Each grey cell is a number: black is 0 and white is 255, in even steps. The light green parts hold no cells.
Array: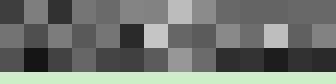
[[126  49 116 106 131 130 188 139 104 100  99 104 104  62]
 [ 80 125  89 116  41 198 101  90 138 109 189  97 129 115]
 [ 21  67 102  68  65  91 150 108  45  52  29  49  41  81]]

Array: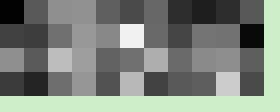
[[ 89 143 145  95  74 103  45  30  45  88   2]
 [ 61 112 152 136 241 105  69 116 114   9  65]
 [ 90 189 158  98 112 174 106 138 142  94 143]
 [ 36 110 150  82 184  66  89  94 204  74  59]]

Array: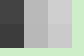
[[185 207  67]
 [184 202  60]]

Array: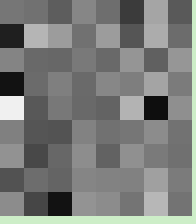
[[113  93 134 110  59 165  89 118]
 [181 156 113 156  85 172 108  31]
 [105 103 121 105 149  96 150 132]
 [107 127 106 135 126 164 123  18]
 [ 88 120 105  99 179  14 143 240]
 [ 85  83 130 113 118 140 114 128]
 [ 72 103 141  98 144 122 112 146]
 [109 100 133 130 129 160 123  82]
 [ 70  18 147 140 116 183 115 140]]

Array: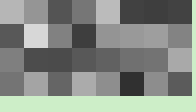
[[149  84 118 187  65  62  66 182]
 [215 129  62 148 153 158 131  88]
 [ 76  75  88  97 112 115 169 127]
 [164 101 171 142  48 141  91 116]]

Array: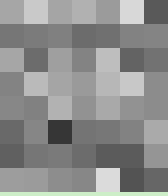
[[201 165 177 155 216  89 166]
 [123 128 108 112 130 132 118]
 [108 159 131 190  99 114 166]
 [186 165 154 183 200 140 131]
 [129 178 146 169 146 140 135]
 [134  54 116 119 130 170 105]
 [118 122 108  91  91 149  96]
 [155 141 135 219  83 102 157]]

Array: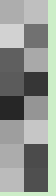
[[191 173]
 [113 210]
 [169  95]
 [ 54  91]
 [149  38]
 [198 158]
 [ 75 172]
 [ 79 187]]
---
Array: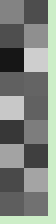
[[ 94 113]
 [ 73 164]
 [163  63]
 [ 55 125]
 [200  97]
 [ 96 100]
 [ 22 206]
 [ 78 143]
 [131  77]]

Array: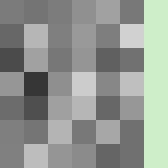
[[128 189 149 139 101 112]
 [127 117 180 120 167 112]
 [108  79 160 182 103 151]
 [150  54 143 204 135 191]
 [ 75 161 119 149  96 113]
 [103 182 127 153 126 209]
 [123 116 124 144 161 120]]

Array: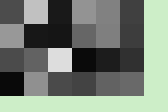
[[  9 144  74  67  98 105]
 [ 75  98 221  10  28  48]
 [152  23  21 102 127  61]
 [ 76 193  25 147 129  64]]

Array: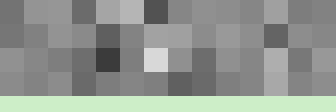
[[139 131 140 106 125 133 127  96 106 127 133 168 132 141]
 [145 135 126 110  59 126 216 144 109 144 134 174 120 152]
 [118 129 147 138  95 131 162 160 140 153 142 100 141 135]
 [115 148 150 107 165 181  82 134 144 141 134 160 125 130]]

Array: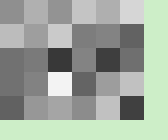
[[ 97 151 165 140 193  64]
 [113 130 243 100 157 193]
 [113 122  56 131  62 111]
 [188 158 202 125 131  98]
 [143 176 147 196 175 214]]

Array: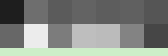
[[103 236 124 190 187 131  70]
 [ 30 110  91  99  93  96  85]]
